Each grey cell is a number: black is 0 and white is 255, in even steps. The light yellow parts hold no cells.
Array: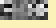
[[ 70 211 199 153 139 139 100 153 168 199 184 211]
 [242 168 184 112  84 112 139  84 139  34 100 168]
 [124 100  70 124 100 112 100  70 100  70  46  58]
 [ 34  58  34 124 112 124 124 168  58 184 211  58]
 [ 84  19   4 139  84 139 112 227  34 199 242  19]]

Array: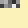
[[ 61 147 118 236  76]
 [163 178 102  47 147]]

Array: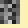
[[ 56 130 204  26 130]
 [161 115 173  26  84]
 [115 145 161  41  99]
 [ 84 161  71  71 130]
 [ 41 130  56  99  99]
 [ 99  56  41 145  99]]

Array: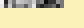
[[230  80 203  96 148 148  96 164 230  67  37  67  80 108  37 120]
 [243  37 179 120 203 191 179 164 203 108 134  10  52  52 148 120]]

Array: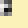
[[174 104 144]
 [243 202 116]
 [187  88  72]
 [218  17  45]]

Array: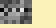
[[176  46 160 160 176 132  90 116]
 [116 132 144 144 144  77  61  77]
 [144  90 132  90 132  61 103  90]
 [144  61 116 116 132 144 103 116]
 [ 77  77  61 103  77 160 103 103]
 [  1 160  46 189  46 231  16  61]]
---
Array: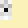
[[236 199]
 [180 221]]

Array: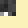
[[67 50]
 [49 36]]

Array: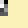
[[217   4]
 [249 118]]

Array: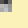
[[ 84  49]
 [185 179]]

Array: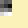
[[117  86]
 [ 83  55]]

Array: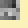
[[121 103]
 [113 108]]

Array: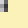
[[209 102]
 [157  55]]

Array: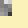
[[132 224]
 [130 122]]
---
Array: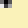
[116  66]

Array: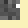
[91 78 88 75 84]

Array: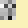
[199  73 123 171]

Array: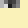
[181 221]

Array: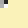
[168 249]

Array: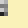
[207 130]
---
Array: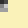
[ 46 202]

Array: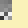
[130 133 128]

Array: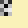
[ 73   7 237]

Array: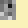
[103 164 139 143]

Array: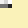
[241 111]

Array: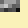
[107 199  72]

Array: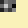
[ 43 200  58]

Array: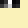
[ 19 112]
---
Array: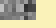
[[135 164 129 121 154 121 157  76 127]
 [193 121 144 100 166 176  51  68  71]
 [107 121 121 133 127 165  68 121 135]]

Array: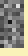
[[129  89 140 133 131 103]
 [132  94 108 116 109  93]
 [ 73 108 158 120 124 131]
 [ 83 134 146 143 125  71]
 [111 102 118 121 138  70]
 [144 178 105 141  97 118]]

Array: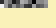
[[ 47 152 117  25  69 172 156 104   2 138 135 156]]

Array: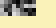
[[186 133  90  34   5  87  47  17  82]
 [188  34  76 187 168  81  11  43   5]]

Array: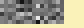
[[169 119 154 128  67  20  75  50 119 124 132 112  97 133 169  97]
 [174 126 143 132  68  41  88  56 120 122 127 119 102 131 168  97]
 [128 121  79 129 151 127  91  71 139 231  60 173  77  51 130  88]]

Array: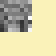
[[114 123 165 148 165 148 145 190]
 [ 78 169 135 151 145  87 153 115]
 [121  69 181 145 163 154 102 250]
 [ 65 113 158 156 132  56 103 172]]

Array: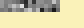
[[153 129 134 122 108  75  41 147  52 145 143 127 130 194 137]
 [119 128 100 152 129 113 168 197 131 180  33 119  92  25 106]]

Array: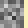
[[123 156  88  95 148  88]
 [172 125 163 124  99 168]
 [ 84 170 196  53 140 117]
 [177 130 133 176 130 100]]

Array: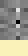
[[104 118 131 138 148 128 129]
 [145 126 107  92 228 113  84]
 [114 125 126 133 157 124 124]
 [149 137 112 104 209 114  95]
 [118 129 124 132 159 123 123]]
